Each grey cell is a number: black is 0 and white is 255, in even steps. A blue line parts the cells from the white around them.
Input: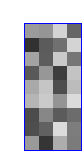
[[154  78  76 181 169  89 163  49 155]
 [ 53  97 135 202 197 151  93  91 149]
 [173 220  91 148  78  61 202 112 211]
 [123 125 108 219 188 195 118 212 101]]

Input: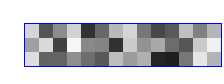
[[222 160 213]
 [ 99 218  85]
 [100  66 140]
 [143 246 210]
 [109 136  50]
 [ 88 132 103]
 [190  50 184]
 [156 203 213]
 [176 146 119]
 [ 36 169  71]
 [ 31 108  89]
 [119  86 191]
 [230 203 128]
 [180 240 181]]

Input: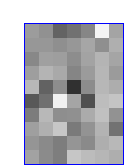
[[162 149 159 124  88 184 158 136 151 156]
 [139 138 176 184 112  98 180 160 151 145]
 [126 125 199 142 241 141 169 158 143  99]
 [198 149 122 144 165  48 133 141 151 113]
 [188 138 147 171  79 140 155 163 166 134]
 [182 174 179 192 189 183 182 180 143 244]
 [174 184 114 146 196 173 155 165 175 164]]

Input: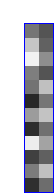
[[ 47 124  64 237  45 156  40 115 126 242 197 117]
 [109 192  96 163 112 195 118 192  84 142  97  84]]

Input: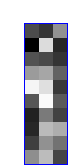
[[142  63  39  33  86 245 155  82   1  76]
 [188 145 186 122 250 223 166  73 220  54]
 [ 69 114 173  66  90  56  98  52  39 146]]

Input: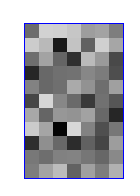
[[125 120  46 203 168  70 130  38 110 204 108]
 [163 110 143 165 101 214 104 104 163 185 210]
 [188 129 104   5 151 135 111 112 101  25 208]
 [ 98 131  44 215 147 106 170 114  47 195 198]
 [160 118  97 130 162  57 146 135 186  97 157]
 [125 103  69  79 104 113 110 124 154 208 163]
 [177 137 157 119  38  86 160  78  73 166 126]]

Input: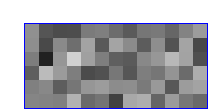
[[133 128  94 125 142 144]
 [131 136 187  33  73  85]
 [128  93 155 150 138  76]
 [178 118 126 209 110  77]
 [106 150  75 160 163 123]
 [116 156  81 126  89 127]
 [ 65 140 119  95 164 108]
 [168 142  86  90 139  90]
 [174 122 126 136  92 118]
 [101 153 118 151 142 121]
 [155  88 148 184  83 102]
 [119 156 107 163 164 131]
 [105 163 173  79  72 156]]
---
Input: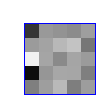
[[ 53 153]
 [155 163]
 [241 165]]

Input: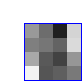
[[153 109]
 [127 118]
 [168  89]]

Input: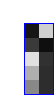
[[ 22 207]
 [ 58  15]
 [224  49]]

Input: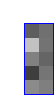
[[ 94 112]
 [194 115]
 [129 101]]

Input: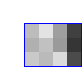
[[188 227]
 [176 193]
 [201 186]]

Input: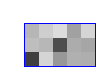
[[182 206]
 [190 183]
 [ 63 213]]

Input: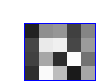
[[ 33 143]
 [ 70 234]
 [ 65 167]]

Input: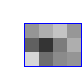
[[149 174]
 [ 96  52]
 [214 110]]

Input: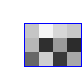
[[197 245]
 [183  47]
 [103 207]]
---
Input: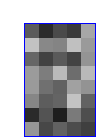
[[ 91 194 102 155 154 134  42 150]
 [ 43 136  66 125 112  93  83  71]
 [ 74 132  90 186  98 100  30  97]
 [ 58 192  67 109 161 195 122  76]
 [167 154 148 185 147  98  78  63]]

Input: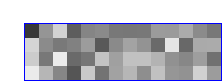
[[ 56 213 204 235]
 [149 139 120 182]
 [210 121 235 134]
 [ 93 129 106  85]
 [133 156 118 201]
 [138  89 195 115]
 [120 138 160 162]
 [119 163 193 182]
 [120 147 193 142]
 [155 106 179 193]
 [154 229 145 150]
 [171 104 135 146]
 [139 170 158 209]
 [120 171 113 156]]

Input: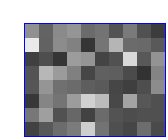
[[144 234  64  83  86  56 119  65]
 [ 99  98  78 183 149 133 159  88]
 [138 140  53 155 112 116  81 108]
 [149 129 156 128 107 156 103 123]
 [107  53 149  70  94 208  66 206]
 [115 117  68  96  90 188 107 115]
 [ 83 181  81  94  70  72  83  79]
 [122 107 217  75  63 164  77  70]
 [ 81 105  88  50  78  87  80 109]
 [ 60  89 147 132 140  80  80  74]]

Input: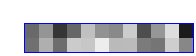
[[105 112]
 [149 175]
 [ 53 109]
 [102 203]
 [192 199]
 [146 237]
 [137 186]
 [204 187]
 [ 78 123]
 [150 117]
 [221 206]
 [ 27 135]]

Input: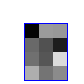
[[  4 105 112 174]
 [155  81  86 116]
 [152  29 219 139]]

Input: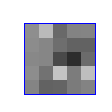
[[142 140 136 141 132]
 [186 134 134 114  98]
 [105 110  73 196 100]
 [131  98  44 124 123]
 [132  98 107 190 131]]

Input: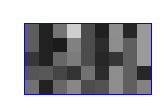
[[ 93  93  55  85 113]
 [ 33  33  33  88  33]
 [116  27 103  69 103]
 [206 129 124  51 135]
 [ 76  76  76 113  76]
 [ 32  44  39  44  82]
 [142 141  53 141 141]
 [ 38  95  95  95  95]
 [154 154 154  39 130]]
